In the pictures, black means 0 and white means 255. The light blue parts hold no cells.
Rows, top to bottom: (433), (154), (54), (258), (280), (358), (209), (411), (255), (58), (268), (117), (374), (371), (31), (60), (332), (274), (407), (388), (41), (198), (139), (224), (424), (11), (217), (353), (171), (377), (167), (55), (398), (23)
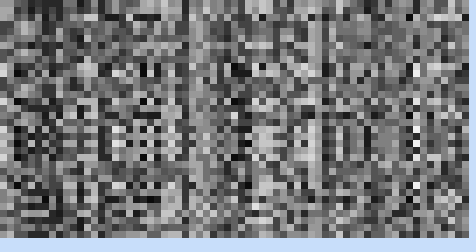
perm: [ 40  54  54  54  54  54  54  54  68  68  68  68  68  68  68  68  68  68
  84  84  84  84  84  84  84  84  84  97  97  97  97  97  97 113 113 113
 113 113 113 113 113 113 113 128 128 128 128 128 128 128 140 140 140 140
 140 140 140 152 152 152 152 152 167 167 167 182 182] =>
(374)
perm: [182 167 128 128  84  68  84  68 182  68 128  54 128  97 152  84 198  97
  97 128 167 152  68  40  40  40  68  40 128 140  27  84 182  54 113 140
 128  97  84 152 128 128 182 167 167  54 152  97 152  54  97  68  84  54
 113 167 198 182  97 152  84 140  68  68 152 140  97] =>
(353)
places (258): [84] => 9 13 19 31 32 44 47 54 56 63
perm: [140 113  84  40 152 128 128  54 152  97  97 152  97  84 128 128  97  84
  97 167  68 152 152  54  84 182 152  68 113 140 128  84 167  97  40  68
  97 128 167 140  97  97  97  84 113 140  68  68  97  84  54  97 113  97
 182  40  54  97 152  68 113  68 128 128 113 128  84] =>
(255)
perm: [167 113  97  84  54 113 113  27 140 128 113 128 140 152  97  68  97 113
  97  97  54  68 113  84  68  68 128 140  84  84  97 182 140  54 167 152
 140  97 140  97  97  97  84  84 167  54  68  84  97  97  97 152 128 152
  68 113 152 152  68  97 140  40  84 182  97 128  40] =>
(398)
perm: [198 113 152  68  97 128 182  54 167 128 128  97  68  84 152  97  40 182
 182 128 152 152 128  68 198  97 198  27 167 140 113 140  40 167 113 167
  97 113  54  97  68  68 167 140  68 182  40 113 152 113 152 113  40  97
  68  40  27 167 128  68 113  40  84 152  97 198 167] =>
(209)
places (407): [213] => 1 25 45

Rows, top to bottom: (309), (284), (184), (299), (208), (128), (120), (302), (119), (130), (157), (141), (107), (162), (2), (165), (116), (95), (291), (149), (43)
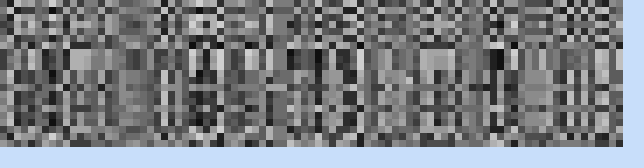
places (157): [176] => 28 32 52 62 84
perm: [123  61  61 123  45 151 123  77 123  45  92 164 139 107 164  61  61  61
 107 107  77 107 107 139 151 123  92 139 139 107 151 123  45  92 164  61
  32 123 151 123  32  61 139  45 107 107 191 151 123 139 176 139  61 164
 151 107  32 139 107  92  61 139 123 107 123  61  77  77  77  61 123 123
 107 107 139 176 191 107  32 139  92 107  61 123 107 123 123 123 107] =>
(43)
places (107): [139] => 4 13 18 25 26 30 48 50 58 59 72 75 79 84 88

